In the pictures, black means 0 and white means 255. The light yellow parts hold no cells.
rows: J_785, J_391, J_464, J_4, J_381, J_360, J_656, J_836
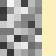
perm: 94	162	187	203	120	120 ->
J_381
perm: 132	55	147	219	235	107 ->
J_656
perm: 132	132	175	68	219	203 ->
J_464

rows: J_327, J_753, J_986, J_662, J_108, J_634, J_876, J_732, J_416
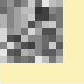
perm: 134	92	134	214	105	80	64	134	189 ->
J_634
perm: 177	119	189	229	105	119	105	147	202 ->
J_416

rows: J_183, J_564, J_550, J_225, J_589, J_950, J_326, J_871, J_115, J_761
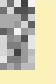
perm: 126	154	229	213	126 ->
J_326
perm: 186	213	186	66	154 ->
J_871
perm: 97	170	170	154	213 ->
J_225
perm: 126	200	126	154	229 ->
J_115

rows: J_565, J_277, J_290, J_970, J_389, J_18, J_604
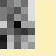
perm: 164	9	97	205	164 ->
J_970
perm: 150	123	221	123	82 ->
J_290
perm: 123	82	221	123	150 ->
J_290
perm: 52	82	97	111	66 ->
J_389
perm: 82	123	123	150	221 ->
J_290
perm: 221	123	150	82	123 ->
J_290
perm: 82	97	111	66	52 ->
J_389

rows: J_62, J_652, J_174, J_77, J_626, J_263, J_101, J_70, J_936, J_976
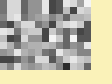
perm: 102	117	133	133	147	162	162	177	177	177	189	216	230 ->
J_174
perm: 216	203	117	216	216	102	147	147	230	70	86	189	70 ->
J_652
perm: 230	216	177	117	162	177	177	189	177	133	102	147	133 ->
J_101
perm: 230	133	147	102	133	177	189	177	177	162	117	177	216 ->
J_101
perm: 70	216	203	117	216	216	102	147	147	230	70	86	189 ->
J_652
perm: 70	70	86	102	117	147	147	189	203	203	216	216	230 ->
J_936
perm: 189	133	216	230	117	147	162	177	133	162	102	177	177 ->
J_174

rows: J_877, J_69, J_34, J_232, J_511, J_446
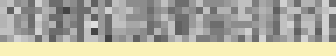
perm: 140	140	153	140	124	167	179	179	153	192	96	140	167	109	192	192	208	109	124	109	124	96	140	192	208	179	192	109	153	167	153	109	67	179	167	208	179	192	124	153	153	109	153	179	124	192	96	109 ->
J_511
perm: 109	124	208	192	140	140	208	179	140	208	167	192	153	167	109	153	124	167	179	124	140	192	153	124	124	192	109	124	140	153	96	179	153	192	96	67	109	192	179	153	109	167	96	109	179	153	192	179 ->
J_446
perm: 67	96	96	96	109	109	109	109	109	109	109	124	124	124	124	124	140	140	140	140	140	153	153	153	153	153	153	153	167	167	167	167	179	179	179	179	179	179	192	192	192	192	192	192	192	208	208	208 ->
J_511

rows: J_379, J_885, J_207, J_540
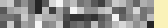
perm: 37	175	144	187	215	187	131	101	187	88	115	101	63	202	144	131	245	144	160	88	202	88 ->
J_540
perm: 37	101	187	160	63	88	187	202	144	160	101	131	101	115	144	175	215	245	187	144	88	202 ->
J_885
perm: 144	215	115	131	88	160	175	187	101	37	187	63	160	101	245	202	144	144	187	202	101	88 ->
J_885
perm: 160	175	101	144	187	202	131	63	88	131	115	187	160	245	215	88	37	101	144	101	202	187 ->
J_379
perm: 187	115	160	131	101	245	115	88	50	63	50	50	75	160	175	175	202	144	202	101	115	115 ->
J_207

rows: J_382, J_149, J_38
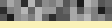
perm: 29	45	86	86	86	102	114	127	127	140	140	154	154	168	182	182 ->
J_382
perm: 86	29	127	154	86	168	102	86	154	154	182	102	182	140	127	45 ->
J_149
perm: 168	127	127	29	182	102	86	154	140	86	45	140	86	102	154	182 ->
J_38
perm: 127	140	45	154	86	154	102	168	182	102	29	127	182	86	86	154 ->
J_149
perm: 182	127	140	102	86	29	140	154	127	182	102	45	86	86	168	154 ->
J_38

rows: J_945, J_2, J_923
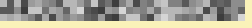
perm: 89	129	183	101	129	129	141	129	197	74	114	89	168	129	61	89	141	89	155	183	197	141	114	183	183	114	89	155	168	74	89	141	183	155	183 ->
J_945
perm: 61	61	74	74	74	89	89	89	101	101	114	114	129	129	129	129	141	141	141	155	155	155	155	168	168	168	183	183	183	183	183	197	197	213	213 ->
J_923
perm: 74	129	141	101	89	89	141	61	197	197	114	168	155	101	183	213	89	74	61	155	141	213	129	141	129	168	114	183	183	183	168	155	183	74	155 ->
J_2
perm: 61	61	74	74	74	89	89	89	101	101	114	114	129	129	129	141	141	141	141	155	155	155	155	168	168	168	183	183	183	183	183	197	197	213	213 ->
J_2
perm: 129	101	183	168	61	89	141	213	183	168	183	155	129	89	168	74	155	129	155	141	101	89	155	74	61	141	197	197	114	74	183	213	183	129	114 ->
J_923

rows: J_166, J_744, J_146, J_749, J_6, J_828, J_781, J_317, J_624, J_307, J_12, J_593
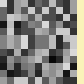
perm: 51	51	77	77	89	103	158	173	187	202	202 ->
J_146
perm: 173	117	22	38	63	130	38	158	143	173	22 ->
J_12
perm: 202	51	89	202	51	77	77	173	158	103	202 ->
J_6
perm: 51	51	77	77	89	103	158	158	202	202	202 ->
J_744
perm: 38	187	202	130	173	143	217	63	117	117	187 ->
J_828
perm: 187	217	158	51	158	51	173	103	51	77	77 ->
J_166

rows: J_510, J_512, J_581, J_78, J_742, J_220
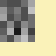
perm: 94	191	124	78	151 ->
J_512
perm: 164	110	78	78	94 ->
J_510
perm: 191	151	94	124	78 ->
J_512

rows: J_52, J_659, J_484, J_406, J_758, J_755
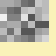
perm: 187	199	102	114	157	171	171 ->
J_52
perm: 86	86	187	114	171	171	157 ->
J_406
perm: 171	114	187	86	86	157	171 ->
J_406

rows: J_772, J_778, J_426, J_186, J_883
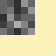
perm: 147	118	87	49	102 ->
J_883
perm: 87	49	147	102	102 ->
J_772
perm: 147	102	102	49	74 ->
J_426
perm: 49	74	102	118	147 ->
J_778
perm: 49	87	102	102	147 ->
J_772
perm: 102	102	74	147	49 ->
J_426

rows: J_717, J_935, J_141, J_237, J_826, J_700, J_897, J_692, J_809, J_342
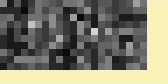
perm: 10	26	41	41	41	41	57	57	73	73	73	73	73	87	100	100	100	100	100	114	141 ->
J_935
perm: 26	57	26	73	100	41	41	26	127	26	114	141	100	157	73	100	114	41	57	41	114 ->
J_897

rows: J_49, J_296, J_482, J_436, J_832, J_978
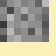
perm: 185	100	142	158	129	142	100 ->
J_49
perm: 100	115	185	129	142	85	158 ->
J_832
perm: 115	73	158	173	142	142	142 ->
J_978
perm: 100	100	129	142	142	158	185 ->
J_49
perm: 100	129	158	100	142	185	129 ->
J_482

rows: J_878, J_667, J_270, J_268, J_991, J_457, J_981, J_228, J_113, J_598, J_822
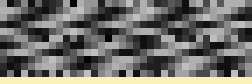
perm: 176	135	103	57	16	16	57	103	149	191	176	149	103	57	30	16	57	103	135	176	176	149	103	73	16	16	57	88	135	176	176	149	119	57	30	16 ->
J_981
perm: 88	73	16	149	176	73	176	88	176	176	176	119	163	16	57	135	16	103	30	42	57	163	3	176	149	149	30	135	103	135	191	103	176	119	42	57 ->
J_878
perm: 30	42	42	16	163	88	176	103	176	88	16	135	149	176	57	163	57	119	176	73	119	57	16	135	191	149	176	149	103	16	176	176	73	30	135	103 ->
J_228
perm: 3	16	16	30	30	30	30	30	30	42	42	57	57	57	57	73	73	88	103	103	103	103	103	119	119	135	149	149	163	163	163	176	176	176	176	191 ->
J_113
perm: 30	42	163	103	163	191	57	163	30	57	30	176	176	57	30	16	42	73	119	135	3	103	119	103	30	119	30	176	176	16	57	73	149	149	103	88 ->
J_457
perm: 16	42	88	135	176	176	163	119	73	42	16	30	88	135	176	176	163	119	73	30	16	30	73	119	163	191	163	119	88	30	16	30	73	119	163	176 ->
J_991
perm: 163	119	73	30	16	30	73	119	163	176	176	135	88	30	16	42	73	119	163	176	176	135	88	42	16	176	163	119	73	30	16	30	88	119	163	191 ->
J_991

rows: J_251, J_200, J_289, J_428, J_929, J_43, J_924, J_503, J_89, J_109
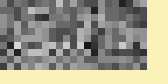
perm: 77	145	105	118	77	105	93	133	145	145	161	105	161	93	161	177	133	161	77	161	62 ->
J_109
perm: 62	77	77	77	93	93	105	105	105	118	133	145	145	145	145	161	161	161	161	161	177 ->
J_428
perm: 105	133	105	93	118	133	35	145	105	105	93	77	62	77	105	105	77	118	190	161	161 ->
J_200
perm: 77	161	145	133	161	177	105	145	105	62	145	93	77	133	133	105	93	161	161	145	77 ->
J_43
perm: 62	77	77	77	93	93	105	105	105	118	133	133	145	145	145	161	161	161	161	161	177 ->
J_109
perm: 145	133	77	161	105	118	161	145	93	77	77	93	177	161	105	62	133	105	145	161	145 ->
J_929

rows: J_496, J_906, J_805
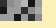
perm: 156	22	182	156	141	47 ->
J_496
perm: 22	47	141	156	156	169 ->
J_906
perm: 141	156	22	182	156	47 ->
J_496
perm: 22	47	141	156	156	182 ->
J_496
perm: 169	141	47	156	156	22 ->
J_906

